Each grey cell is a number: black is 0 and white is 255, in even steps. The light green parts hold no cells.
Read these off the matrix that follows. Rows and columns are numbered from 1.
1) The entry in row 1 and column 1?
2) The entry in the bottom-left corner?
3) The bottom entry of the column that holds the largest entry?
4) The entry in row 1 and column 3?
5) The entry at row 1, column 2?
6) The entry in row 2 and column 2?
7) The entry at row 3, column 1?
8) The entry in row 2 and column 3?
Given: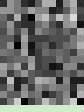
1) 46
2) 62
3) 203
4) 120
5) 148
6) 148
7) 107
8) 120

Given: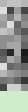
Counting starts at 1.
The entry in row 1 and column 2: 194
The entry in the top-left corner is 181
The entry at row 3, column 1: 167
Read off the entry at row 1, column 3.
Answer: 194
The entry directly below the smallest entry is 38
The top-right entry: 181
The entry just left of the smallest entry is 167
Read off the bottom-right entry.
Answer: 142
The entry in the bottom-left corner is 70
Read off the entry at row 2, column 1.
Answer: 221
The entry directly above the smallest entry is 102

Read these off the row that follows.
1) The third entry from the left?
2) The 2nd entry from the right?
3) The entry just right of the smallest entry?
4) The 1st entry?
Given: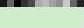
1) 7
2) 101
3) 50
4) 23

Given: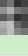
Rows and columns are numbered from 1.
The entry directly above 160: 175
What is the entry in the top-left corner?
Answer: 90
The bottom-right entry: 117
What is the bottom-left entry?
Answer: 160
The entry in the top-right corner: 65
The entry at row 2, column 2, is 175

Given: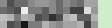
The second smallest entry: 49
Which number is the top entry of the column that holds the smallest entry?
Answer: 107
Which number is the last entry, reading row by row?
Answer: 151
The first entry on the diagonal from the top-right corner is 164
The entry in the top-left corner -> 138
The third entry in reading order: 107
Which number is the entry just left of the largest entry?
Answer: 78
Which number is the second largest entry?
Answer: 221
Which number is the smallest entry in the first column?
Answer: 107
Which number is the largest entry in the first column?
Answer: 191
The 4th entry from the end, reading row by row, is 164
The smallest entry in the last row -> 23
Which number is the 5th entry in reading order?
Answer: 138
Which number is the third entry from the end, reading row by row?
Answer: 178
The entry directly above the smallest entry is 178
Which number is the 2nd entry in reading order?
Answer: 78

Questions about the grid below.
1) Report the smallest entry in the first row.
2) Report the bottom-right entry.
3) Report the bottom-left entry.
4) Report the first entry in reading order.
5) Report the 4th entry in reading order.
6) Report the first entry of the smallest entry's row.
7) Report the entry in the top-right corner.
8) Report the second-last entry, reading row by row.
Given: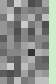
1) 78
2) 190
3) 149
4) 162
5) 162
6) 107
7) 162
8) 190

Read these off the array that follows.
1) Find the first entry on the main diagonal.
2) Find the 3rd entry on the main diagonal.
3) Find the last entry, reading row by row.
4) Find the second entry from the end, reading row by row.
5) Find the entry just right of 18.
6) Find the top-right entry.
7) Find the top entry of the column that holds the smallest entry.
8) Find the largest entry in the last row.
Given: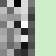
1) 91
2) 150
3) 106
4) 46
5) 76
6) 122
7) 3
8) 176
